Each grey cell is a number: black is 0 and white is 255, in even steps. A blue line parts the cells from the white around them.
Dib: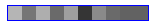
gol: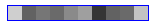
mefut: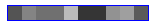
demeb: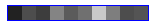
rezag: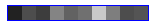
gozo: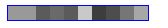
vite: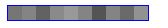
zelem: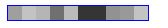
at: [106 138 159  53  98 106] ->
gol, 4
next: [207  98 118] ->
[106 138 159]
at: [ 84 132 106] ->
vite, 7

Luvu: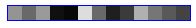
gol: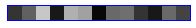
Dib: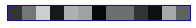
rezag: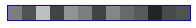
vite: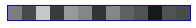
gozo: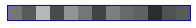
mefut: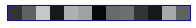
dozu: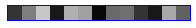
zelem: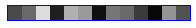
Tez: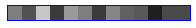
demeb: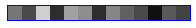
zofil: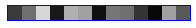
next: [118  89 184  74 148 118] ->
[ 67 126 105]
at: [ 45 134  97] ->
demeb, 7
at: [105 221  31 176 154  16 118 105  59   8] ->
zelem, 2
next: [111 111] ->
[ 52  16 169]
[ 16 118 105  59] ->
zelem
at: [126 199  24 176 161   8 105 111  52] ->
dozu, 2

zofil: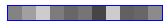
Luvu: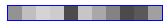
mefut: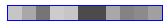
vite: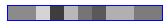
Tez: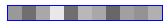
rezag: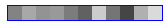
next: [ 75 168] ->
[131 139 160]
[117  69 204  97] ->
zofil
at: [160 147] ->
Tez, 9
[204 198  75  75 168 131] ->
mefut

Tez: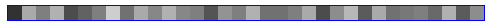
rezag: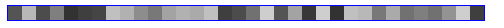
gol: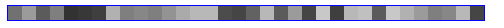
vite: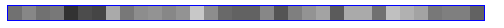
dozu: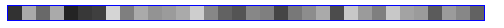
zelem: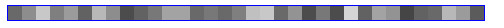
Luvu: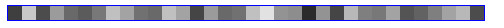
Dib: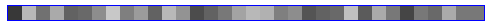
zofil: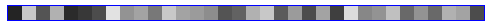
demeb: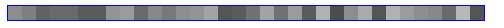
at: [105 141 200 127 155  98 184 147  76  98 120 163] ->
Dib, 6
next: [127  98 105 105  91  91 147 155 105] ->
[135 120 141]
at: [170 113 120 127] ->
Tez, 27

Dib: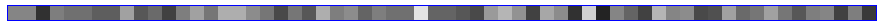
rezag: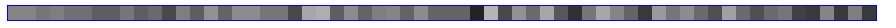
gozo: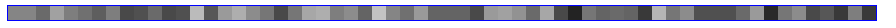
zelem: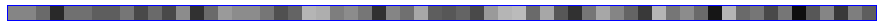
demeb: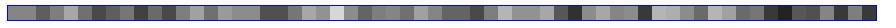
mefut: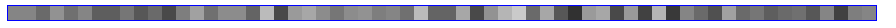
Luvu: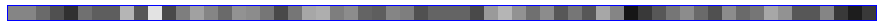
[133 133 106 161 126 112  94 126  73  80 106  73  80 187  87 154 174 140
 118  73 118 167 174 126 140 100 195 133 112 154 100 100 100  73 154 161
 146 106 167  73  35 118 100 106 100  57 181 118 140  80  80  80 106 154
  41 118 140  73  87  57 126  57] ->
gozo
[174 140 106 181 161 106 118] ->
demeb

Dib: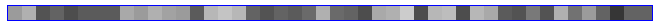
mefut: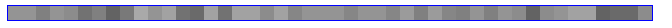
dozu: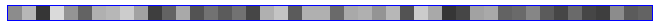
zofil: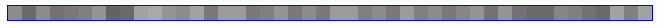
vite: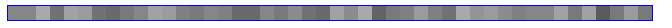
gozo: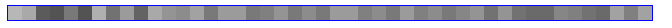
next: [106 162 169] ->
[148 140 162]
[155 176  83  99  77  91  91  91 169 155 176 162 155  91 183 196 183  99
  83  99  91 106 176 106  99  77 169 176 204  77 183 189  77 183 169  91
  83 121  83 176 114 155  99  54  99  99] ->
Dib
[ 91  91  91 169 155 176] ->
Dib
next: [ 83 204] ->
[169  54  70]

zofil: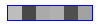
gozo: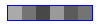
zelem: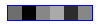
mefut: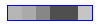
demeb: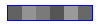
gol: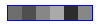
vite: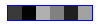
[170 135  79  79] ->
mefut
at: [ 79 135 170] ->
gol, 2
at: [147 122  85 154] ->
demeb, 2
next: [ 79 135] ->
[170  44 135]
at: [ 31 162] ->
vite, 5
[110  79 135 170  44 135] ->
gol

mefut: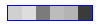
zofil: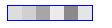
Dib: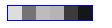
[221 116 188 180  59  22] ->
Dib
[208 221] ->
mefut
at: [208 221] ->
mefut, 1
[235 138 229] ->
zofil
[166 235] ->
zofil
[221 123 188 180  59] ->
mefut

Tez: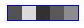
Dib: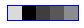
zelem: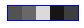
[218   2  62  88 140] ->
Dib
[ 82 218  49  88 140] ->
Tez
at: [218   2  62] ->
Dib, 1
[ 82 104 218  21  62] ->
zelem
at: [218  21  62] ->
zelem, 3
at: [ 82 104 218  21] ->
zelem, 1

